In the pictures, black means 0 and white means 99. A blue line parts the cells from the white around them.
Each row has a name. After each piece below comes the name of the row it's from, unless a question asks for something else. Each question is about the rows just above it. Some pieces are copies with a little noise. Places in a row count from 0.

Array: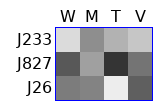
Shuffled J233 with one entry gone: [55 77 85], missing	[69]
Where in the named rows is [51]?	J26, 1

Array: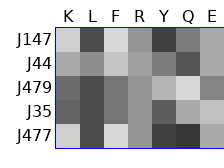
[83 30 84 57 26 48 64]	J147
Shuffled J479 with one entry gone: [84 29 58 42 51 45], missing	[70]
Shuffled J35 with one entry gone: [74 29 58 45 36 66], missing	[39]
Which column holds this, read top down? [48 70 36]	Y
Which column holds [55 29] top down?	L
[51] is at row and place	J479, 6

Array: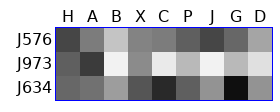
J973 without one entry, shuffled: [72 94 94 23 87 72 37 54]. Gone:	[91]
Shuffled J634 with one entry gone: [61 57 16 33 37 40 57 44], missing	[6]
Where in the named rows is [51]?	J576, 3
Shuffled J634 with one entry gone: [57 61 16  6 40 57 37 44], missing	[33]

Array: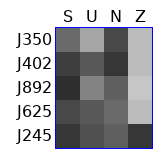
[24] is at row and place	J402, 0
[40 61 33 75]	J350
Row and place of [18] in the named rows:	J892, 0

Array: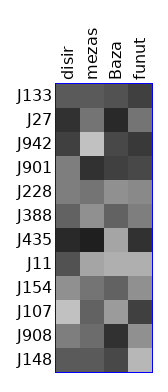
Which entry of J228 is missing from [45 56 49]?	[53]
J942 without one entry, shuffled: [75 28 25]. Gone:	[22]
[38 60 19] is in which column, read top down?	Baza
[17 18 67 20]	J435

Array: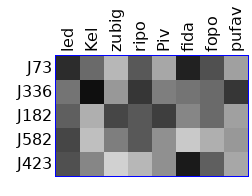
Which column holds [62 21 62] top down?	pufav
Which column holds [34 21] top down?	ripo

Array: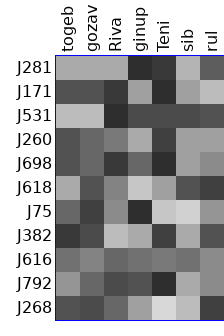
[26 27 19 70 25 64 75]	J171
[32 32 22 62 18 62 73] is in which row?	J171
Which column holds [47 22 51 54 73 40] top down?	Riva
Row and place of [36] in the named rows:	J281, 6
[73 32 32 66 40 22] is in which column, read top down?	togeb
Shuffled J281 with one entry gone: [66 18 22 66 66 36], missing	[70]

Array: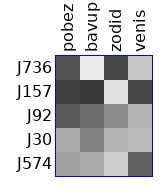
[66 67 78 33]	J574
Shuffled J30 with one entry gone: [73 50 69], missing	[66]
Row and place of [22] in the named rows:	J157, 1
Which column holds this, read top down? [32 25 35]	pobez
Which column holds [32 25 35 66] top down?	pobez
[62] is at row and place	J574, 0

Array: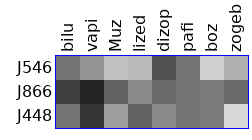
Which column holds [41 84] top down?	zogeb
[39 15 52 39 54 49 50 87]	J448

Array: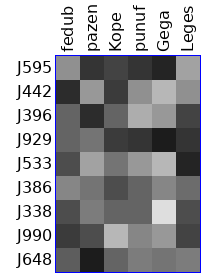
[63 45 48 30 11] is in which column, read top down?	pazen
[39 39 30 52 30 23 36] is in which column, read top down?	fedub
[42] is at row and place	J386, 5
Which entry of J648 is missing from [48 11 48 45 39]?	[36]

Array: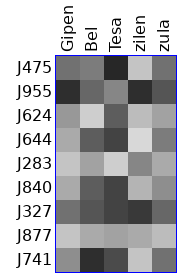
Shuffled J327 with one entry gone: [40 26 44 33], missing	[22]
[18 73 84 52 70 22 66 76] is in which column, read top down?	zilen
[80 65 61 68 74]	J877

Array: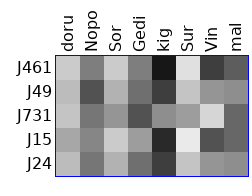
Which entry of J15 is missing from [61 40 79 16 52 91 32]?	[65]
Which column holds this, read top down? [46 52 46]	Nopo
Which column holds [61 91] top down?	Sur

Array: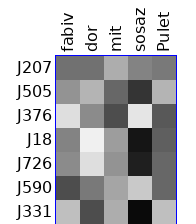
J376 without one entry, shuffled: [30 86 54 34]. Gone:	[89]
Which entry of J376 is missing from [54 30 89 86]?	[34]
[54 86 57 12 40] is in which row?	J726
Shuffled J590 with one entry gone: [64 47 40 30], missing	[78]

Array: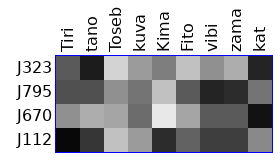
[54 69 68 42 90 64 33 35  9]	J670
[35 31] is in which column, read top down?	Tiri
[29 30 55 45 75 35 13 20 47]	J795
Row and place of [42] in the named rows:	J670, 3
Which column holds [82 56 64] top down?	Toseb
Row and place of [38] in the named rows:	J112, 5

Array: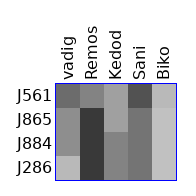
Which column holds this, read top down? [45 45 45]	Sani
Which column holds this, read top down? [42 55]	vadig
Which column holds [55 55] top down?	vadig
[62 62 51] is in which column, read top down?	Kedod

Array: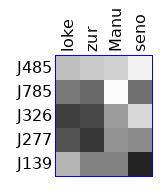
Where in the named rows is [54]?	J277, 3
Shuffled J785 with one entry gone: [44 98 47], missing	[41]
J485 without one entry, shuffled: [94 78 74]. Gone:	[81]

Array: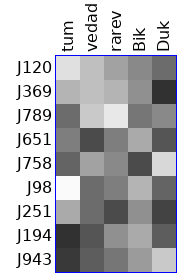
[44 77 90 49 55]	J789
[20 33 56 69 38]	J194
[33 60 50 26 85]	J758

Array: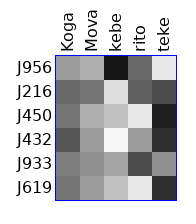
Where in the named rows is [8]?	J956, 2
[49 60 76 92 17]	J619
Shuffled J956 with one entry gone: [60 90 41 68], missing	[8]
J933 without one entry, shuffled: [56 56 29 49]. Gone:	[64]
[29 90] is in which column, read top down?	rito
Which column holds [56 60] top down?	Mova

